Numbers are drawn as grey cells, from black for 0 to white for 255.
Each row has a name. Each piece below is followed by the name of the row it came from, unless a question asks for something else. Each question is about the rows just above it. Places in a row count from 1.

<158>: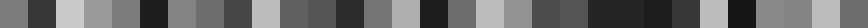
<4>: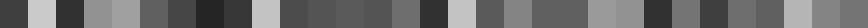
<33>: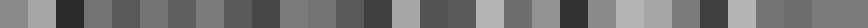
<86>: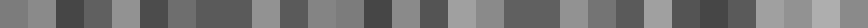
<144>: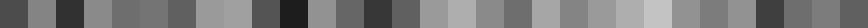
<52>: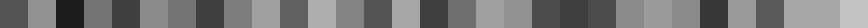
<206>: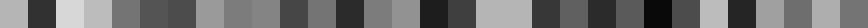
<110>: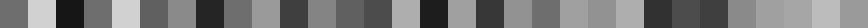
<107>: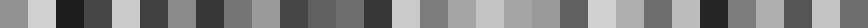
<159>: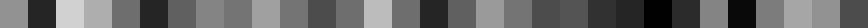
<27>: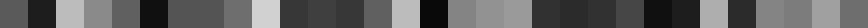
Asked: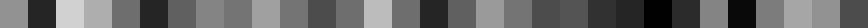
<159>
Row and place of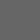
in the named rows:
<144>, 13
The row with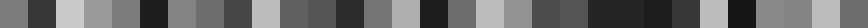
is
<158>

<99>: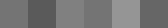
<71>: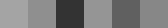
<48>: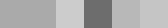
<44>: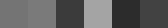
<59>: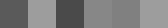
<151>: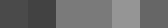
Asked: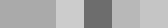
<48>
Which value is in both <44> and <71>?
[164]
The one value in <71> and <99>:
[149]

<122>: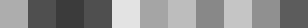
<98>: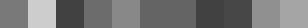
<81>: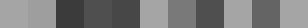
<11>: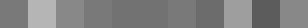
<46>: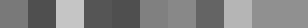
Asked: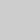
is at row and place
<98>, 2
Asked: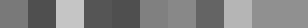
<46>
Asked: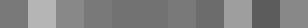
<11>
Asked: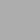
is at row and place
<122>, 1
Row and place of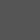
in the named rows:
<46>, 4
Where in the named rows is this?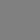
<46>, 6

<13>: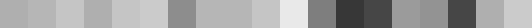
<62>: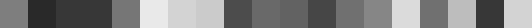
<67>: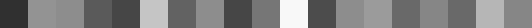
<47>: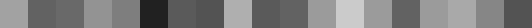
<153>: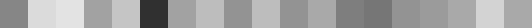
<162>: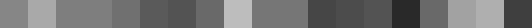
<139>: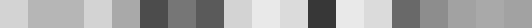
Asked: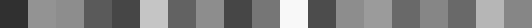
<67>
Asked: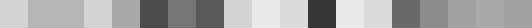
<139>
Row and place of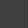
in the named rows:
<162>, 19
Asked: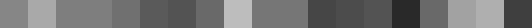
<162>

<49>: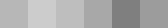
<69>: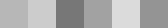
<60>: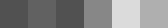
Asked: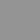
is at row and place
<69>, 6
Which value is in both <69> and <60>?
[219]
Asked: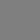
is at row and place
<49>, 5

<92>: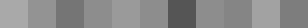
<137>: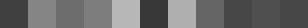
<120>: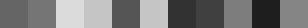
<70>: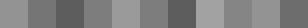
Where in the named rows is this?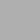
<137>, 7
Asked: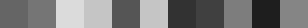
<120>
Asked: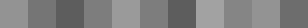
<70>
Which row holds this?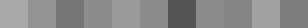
<92>

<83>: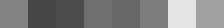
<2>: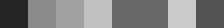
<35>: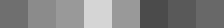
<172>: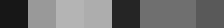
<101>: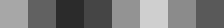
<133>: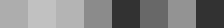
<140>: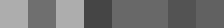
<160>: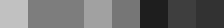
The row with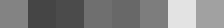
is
<83>
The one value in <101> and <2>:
[139]
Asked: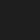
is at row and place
<160>, 6
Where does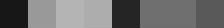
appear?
<172>
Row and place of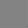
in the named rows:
<83>, 1
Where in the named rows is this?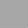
<101>, 1
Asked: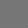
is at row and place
<160>, 5

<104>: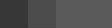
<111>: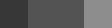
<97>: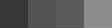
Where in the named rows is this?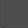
<104>, 2
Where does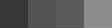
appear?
<97>
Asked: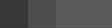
<104>
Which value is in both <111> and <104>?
[55]
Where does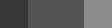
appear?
<111>

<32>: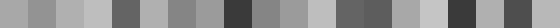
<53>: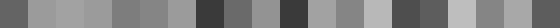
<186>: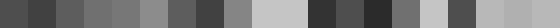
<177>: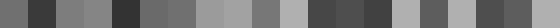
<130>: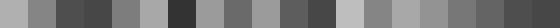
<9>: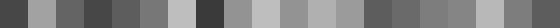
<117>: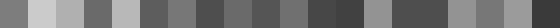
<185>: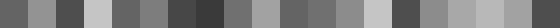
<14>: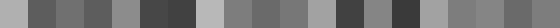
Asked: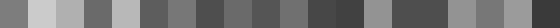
<117>
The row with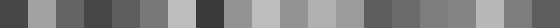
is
<9>
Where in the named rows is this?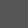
<117>, 10

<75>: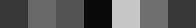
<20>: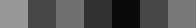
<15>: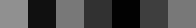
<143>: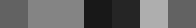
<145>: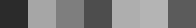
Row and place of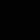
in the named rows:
<15>, 5
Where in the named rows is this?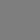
<145>, 3
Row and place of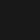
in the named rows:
<143>, 4
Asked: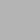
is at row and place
<145>, 6
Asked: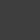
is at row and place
<15>, 6
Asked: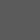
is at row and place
<145>, 7

